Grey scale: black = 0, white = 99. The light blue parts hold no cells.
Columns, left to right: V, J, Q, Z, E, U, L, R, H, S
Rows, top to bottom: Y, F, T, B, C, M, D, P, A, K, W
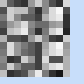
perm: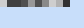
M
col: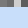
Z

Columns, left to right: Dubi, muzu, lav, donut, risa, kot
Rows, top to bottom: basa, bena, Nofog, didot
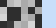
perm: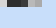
didot
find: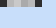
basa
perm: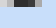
didot
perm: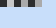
bena
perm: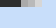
Nofog
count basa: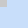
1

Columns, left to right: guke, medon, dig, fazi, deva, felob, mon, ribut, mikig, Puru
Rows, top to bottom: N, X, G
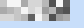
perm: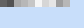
X
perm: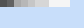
N
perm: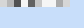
N
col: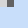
deva
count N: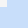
3
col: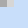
guke

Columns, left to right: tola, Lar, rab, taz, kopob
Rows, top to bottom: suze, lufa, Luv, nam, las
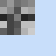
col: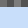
rab
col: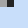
tola
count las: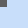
2

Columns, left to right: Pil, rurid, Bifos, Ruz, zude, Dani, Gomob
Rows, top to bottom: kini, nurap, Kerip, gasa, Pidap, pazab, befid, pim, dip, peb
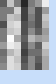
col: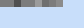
Pil
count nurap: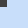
1
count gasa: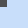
3
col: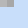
Gomob
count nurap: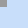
1
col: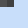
Ruz
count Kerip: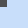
1

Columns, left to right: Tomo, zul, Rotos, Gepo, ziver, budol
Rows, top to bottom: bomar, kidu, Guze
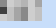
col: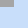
Rotos
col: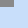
Gepo
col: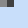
Tomo
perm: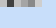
kidu
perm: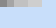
Guze

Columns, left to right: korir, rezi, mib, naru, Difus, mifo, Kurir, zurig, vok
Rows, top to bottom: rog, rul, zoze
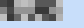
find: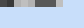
rog
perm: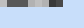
rog

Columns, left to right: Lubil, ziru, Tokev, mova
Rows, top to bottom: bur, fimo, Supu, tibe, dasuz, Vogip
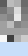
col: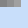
mova
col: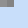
ziru
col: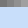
mova
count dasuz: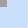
4
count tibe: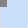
1

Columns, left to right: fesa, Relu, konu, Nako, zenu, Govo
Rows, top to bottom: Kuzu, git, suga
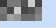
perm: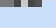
git
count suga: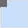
3

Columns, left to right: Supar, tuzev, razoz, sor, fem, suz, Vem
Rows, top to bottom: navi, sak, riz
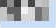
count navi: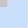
2
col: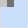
suz
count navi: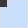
1
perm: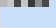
navi
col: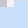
sor

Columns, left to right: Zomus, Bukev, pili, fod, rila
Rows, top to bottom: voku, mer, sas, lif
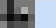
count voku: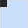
1
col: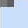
rila
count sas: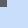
1
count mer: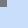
2
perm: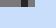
voku
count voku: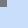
4

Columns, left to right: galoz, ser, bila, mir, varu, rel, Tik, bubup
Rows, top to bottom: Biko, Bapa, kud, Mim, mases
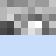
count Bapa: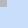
4
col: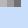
Tik
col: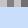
bila

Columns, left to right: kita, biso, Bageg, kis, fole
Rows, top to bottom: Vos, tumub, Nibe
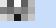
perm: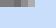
tumub
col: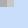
fole

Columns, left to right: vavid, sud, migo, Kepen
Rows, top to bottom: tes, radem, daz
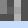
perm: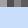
radem
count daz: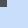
3
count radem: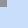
0
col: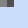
vavid

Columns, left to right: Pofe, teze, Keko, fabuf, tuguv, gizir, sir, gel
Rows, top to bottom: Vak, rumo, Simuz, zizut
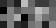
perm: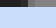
zizut
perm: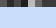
Vak
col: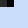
Pofe
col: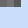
tuguv
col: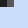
Keko
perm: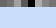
Simuz
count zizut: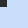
1

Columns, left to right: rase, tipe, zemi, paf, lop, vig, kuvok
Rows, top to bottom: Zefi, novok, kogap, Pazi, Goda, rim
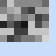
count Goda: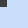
2
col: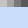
tipe
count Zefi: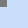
0
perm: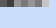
kogap
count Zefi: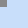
4
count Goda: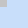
5
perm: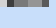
rim

